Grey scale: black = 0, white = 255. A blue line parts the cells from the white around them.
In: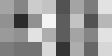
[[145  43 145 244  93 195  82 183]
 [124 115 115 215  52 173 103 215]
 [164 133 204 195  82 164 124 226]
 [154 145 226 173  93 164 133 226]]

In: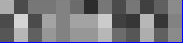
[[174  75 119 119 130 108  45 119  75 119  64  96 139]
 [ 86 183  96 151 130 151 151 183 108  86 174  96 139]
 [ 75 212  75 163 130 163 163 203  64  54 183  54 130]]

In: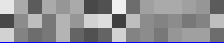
[[210 131 109 120 180 100  81 100 210 131 140 120 150 160 160 109]
 [ 72 140 190 120 180 150 210 221  63 190 140 131 140 120 131 190]
 [230 170  91 170 150 170  72  81 239 109 160 170 170 160 150  91]]

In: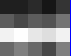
[[ 31  31  42  22  52]
 [ 92  72  92  83 116]
 [104 127 104  72 127]
 [242 254 231 222 242]]

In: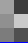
[[162  61]
 [124  80]
 [144 202]]

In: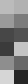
[[214  38]
 [ 71  81]
 [142 104]
 [154 123]
 [187 177]
 [ 59 196]]

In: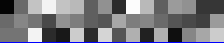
[[  5 106 195 243 195 185  95 145  43 252 185  95 155 145  54  54]
 [116 116 243  43  24 204  43 213  85 176  33 176  15 134 167 204]
 [106 134 116  73 145 125  95  85 167 125 134 106  85  73  63 155]]

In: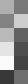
[[250  68]
 [228  78]
 [185  98]
 [ 56 110]
 [175 121]
 [130 205]]
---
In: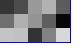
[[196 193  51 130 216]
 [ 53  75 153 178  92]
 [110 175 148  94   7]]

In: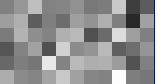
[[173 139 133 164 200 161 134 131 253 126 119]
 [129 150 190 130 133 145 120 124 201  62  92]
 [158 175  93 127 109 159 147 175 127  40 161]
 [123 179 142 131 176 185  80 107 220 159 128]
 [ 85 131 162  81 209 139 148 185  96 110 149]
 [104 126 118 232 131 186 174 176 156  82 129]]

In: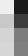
[[214 128]
 [238  27]
 [200  60]
 [212 124]]

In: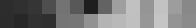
[[ 44  39  49  47 117 118 146 180 185 192 151 197 148 139]
 [ 45  48  53  78 115  88  30  99 159 193 149 194 157 136]]

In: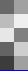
[[ 60 160]
 [104 161]
 [188 239]
 [231 128]
 [100 206]]

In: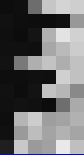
[[ 31 200 154 161 233 191]
 [ 13  15 109 198 212 206]
 [ 17  14  13  13  16 152]
 [ 15  12  20 177 227 209]
 [ 16  16  15 167 186 204]
 [ 18 121 175 195 174 193]
 [ 14  14  16  15 208 193]
 [ 17  13  19 194 182 137]
 [ 16  18  16  12 110 170]
 [ 14 181 205 158 163 177]
 [ 16 154 189 164 178 165]]

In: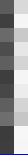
[[ 62 246]
 [ 91 217]
 [ 63 245]
 [106 201]
 [ 77 230]
 [ 95 212]
 [ 62 245]
 [ 71 236]
 [ 95 212]
 [110 198]
 [ 60 247]]

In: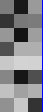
[[145 200  51]
 [124  25 154]
 [ 51 120 123]
 [151  19 158]
 [ 79 175 175]
 [200 211 210]
 [134  22  79]
 [193 161 176]]
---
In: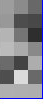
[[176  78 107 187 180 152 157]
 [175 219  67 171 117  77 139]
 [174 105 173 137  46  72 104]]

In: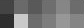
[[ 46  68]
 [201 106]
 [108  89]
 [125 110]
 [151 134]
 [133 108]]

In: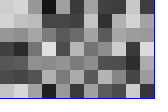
[[195  75  86  65 151 211 206]
 [215  69  91  43 143 193 214]
 [162  83 144 117 166 187 152]
 [ 33 177 139 223 124  70  20]
 [153 123 148  77  89  70 159]
 [ 57 171 123 183 107  65  58]
 [160  88 141 115 163 195 161]
 [ 91 180  80 141  90  49  65]
 [ 75 134  77 205 167 177  62]
 [204  69  46  58 156 210 200]
 [ 54 156 172 219 154 163  62]]

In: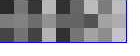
[[ 69 124  42]
 [116 130 118]
 [ 67 109  54]
 [180 145 183]
 [ 49 101  49]
 [117 101 102]
 [163  83 188]
 [141 163 124]
 [196 173 189]]

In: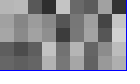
[[102  94 166 161 182]
 [ 95  76 138 134 185]
 [101  94 162 156  88]
 [178 194 143 136  46]
 [119 114  60  85 196]
 [166 181 120 119 105]
 [ 98 101 163 159  92]
 [153 140  86  69 161]
 [175 188 209 197  51]]

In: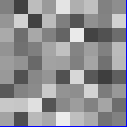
[[163 200  89 153 157 147 170 149 128]
 [ 80 198 131  81 147 113 110 210  65]
 [185 224 139 136 105 127 168  65 189]
 [169  84 202 149 162 166 129 187 154]
 [236 137 147  81 160 193 100 127 228]
 [191 157 142 215 128 132 234  84 175]
 [171 130 211  89 165 158  67 144 192]
 [115 165 124  62 113 129  81 131 129]
 [129 109 152  95 185 187 109 210 142]]
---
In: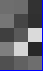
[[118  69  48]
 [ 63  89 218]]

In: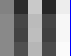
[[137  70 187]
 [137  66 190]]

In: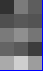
[[ 79  88  83]
 [122 143 117]]

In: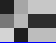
[[120 184  46]
 [212  31 189]]

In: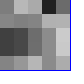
[[134 128 132]
 [ 64  72 109]]

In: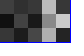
[[16 66 25]
 [55 28 71]]

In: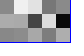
[[172 170  68]
 [136 140 168]]

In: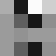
[[155  95  22]
 [155 146 155]]

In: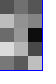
[[189 146 132]
 [107 151  13]]
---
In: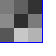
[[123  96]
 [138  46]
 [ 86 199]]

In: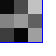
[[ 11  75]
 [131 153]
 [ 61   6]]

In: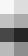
[[247 221]
 [194 171]
 [ 71  38]]

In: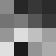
[[138  39]
 [115 123]
 [150 221]]

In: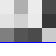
[[234 175]
 [226 209]
 [127  84]]

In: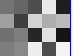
[[116 102]
 [160  62]
 [113 126]]
